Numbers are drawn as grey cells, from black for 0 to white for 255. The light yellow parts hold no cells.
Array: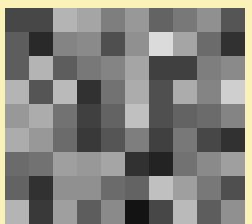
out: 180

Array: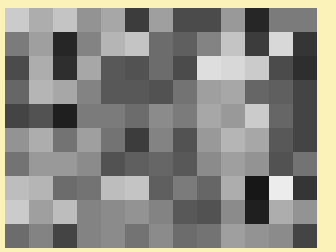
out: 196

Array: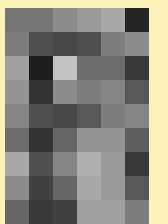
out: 141

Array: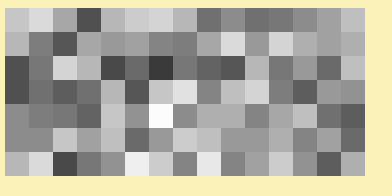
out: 167

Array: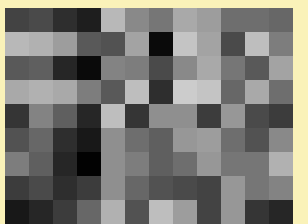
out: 46
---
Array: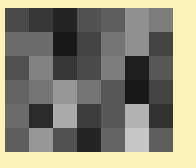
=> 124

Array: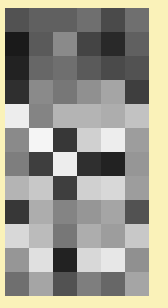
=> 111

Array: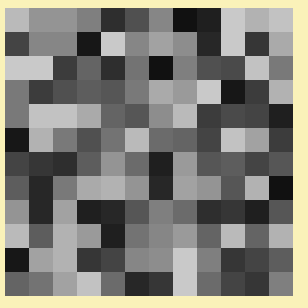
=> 194

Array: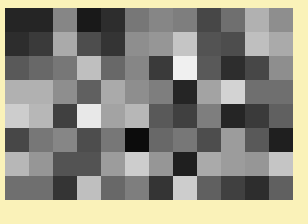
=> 142

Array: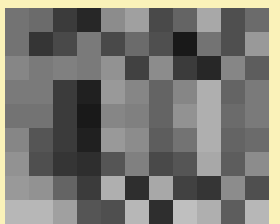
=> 107

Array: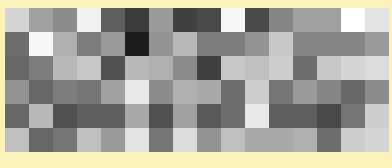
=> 227

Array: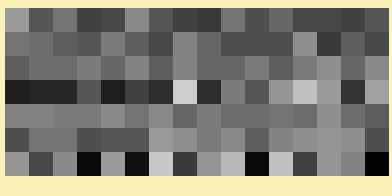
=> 86

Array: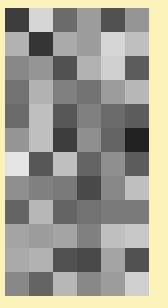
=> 149

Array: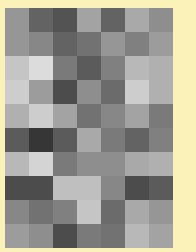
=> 142
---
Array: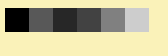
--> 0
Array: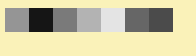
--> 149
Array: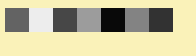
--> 99
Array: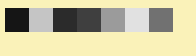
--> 21
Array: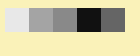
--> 232
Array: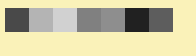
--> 73
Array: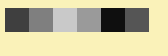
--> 63
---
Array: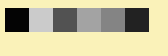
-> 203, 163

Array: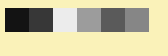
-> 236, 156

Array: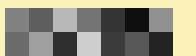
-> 206, 184

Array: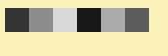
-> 217, 171

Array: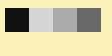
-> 214, 171

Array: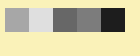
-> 223, 167
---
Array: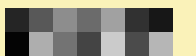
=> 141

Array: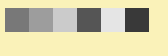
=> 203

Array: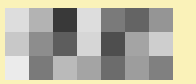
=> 57

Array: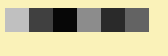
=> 7

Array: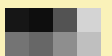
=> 83

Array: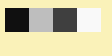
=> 63
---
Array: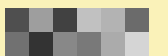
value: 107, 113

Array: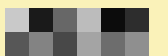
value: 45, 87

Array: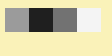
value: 244, 155

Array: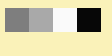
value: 7, 126

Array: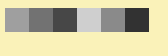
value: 50, 159

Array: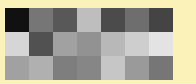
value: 68, 161

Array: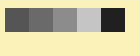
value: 32, 85
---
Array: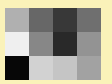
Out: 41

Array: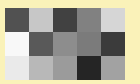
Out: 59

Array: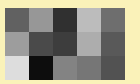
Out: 48

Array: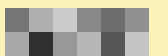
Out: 86

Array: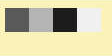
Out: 89

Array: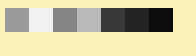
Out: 36
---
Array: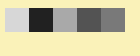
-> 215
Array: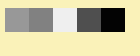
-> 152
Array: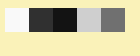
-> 249
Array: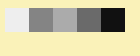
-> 238
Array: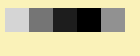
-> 213
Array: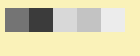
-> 116
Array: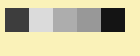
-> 61
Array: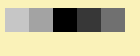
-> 198
